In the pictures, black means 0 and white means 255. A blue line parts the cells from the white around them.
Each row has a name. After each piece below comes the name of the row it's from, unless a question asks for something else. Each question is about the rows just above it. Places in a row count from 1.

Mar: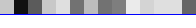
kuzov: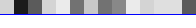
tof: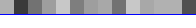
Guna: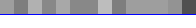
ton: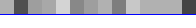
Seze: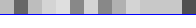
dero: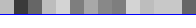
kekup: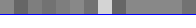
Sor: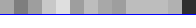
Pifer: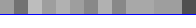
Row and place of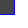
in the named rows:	ton, 14
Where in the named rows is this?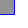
Guna, 13
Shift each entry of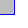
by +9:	[198]
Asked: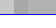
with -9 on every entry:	[191 159 168 168]

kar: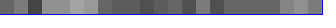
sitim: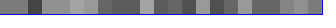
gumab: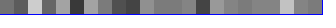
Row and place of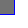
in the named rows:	gumab, 1
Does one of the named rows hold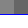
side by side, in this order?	no
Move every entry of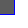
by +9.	[101]
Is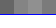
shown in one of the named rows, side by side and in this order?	yes

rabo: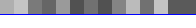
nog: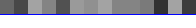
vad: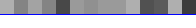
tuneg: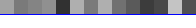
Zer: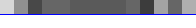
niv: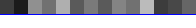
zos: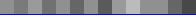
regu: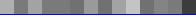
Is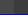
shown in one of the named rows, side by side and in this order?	no
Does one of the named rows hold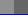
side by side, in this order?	yes
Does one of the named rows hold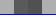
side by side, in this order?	no
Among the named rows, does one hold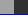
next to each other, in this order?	no
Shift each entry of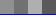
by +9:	[153 122 184  99]
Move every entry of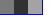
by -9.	[113  40 154]
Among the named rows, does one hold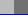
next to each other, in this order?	yes

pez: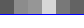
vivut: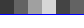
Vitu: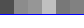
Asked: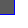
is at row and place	pez, 1
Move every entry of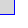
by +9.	[224]
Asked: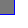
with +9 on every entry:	[129]
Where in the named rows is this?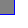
Vitu, 6
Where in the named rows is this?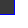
vivut, 1
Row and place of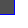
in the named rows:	Vitu, 1

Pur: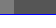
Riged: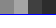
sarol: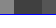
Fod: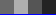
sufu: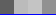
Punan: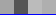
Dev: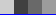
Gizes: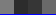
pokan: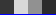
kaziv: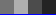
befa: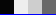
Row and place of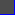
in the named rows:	kaziv, 3
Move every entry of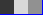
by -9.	[ 45 207 136]
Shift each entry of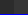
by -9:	[35 45]
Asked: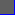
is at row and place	sufu, 1
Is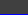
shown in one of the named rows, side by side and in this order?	yes

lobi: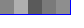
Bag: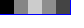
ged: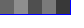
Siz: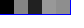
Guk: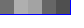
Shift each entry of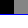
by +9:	[ 10 142]
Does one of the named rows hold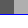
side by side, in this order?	no
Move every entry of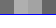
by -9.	[102 166 154  93]
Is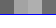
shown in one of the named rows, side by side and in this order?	no
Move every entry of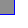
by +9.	[151]

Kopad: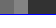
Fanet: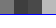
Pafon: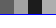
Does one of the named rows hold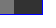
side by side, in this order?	no
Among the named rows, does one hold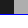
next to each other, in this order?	yes
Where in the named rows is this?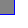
Kopad, 2
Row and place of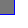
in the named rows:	Fanet, 1
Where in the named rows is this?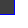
Fanet, 2
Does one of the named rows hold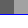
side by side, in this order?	yes
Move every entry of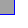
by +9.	[171]

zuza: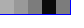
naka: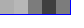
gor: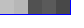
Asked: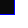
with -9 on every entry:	[1]
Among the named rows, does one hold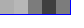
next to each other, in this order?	yes
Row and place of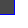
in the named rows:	gor, 5
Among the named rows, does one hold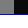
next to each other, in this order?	yes

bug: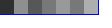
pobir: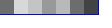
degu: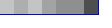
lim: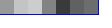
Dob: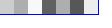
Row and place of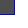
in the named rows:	degu, 7
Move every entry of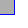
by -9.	[165]
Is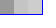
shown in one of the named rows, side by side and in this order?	yes
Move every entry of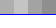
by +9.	[183 205 172 152]
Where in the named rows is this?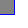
lim, 4
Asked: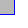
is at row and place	pobir, 5
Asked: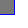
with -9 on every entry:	[111]

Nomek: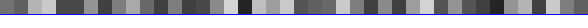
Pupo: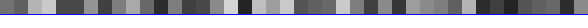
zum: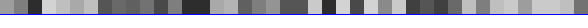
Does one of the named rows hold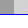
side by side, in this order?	yes
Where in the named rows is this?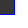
Pupo, 29
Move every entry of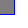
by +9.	[135]
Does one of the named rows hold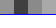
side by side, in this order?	no

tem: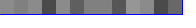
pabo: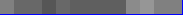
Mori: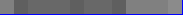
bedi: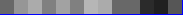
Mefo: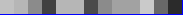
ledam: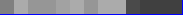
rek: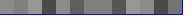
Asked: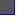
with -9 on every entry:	[77]
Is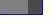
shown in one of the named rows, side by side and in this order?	no
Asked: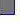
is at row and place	rek, 13
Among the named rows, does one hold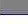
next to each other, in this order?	yes
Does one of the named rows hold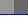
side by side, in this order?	no

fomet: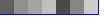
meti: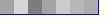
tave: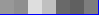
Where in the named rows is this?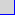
meti, 2
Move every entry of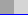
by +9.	[172 222]
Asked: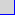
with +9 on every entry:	[222]
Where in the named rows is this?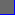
tave, 5
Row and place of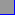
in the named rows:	tave, 1
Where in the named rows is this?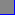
fomet, 6

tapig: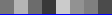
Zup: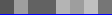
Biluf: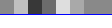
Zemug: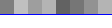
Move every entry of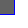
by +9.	[107]
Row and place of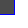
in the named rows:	tapig, 8
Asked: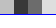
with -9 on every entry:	[183  47  99 213]
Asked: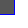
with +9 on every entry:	[95]
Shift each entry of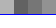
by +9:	[189 107 127 155]
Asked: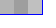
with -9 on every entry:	[171 149 183]

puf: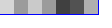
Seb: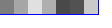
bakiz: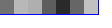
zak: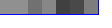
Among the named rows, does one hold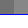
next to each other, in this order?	yes
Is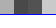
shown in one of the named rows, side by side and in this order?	yes
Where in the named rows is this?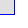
Seb, 3
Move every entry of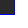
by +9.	[51]
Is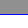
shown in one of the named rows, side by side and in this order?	yes
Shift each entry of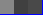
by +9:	[144  73  82]
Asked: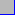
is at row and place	bakiz, 2

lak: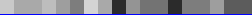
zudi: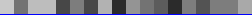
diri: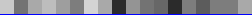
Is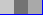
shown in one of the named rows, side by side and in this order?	yes
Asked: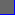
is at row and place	diri, 12
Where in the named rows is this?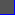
zudi, 15
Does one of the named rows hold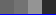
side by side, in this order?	no
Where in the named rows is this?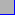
zudi, 8
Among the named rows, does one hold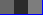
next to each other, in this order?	yes

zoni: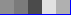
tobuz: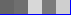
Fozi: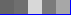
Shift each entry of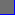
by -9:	[102]
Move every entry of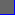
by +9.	[111]
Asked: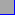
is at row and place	Fozi, 5

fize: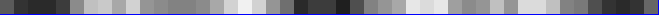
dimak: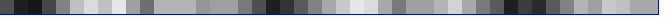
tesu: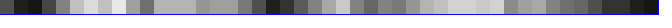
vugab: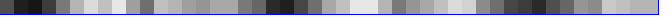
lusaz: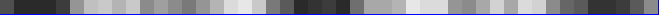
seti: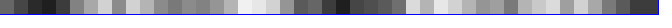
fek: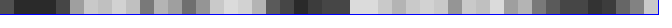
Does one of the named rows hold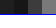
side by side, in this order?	yes
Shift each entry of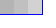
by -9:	[171 183 201]
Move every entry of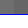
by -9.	[102  93]

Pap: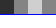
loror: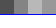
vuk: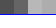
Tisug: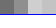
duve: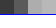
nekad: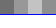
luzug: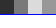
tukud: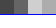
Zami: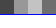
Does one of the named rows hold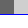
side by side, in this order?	yes
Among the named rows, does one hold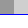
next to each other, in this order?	no
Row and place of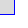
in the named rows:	luzug, 3
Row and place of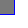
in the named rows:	luzug, 2

